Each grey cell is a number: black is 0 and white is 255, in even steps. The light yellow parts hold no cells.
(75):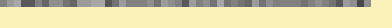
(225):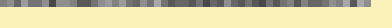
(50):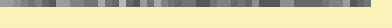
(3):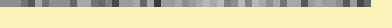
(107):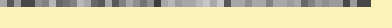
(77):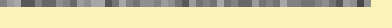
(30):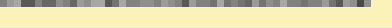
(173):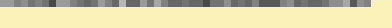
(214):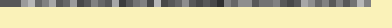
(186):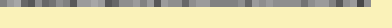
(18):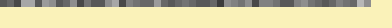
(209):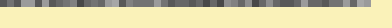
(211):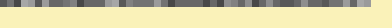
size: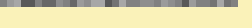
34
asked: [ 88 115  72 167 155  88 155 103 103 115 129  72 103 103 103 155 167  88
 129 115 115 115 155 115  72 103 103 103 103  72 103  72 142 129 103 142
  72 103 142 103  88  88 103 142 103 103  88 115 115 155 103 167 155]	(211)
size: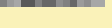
15
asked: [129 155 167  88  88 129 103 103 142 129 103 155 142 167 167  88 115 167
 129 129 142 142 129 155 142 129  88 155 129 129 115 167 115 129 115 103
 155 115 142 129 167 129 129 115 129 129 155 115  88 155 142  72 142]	(30)
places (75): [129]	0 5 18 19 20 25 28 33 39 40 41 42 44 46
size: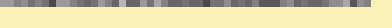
53
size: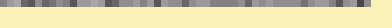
53

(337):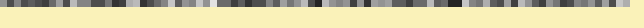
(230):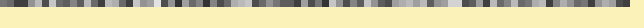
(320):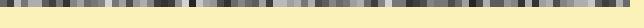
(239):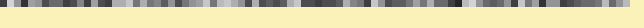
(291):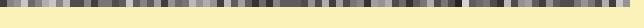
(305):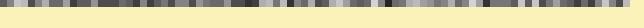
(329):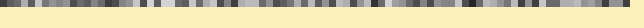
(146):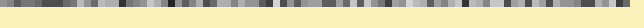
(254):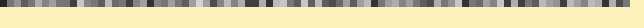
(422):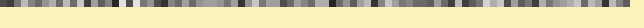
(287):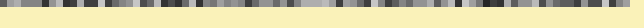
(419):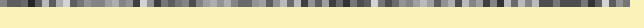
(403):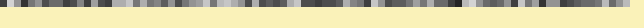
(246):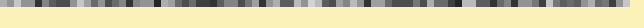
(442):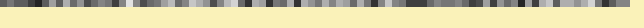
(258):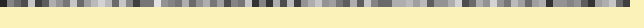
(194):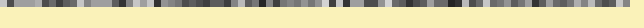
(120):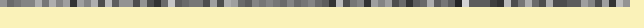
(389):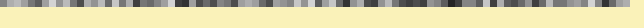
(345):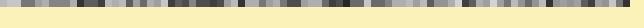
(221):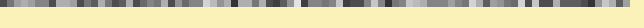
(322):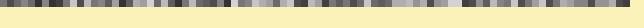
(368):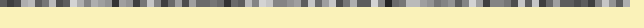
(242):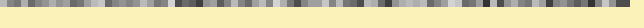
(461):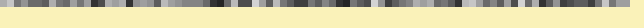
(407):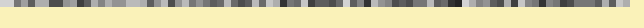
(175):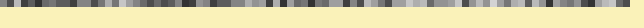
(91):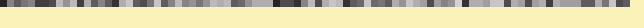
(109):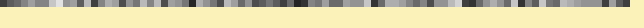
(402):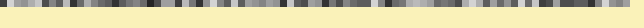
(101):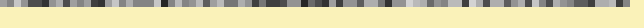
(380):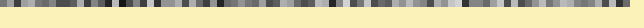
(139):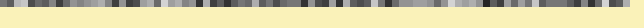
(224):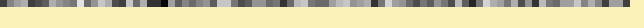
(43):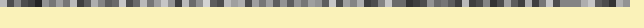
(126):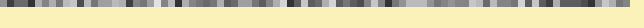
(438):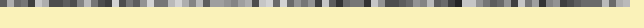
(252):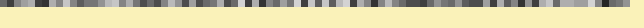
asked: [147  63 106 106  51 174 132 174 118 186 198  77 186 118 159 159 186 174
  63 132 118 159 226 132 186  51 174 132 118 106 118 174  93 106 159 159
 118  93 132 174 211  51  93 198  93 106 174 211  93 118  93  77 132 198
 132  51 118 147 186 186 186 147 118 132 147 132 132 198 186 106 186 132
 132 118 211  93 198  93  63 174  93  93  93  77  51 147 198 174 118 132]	(126)
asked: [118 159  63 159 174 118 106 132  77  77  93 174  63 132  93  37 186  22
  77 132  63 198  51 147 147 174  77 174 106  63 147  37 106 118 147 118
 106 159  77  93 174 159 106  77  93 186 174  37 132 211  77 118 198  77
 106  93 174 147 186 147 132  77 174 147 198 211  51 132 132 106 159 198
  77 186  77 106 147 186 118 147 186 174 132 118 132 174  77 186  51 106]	(380)
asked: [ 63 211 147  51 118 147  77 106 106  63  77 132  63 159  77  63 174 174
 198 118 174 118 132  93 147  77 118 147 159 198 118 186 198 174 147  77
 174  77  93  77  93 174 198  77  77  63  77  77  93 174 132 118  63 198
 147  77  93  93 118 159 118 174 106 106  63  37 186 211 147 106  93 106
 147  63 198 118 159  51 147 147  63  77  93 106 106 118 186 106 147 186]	(403)
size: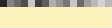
16

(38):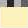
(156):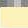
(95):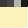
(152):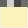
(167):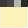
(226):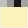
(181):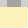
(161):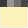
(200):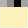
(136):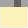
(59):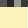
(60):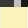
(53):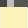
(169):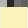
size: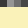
4
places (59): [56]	3
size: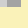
3
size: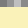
4
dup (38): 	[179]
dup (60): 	[56]

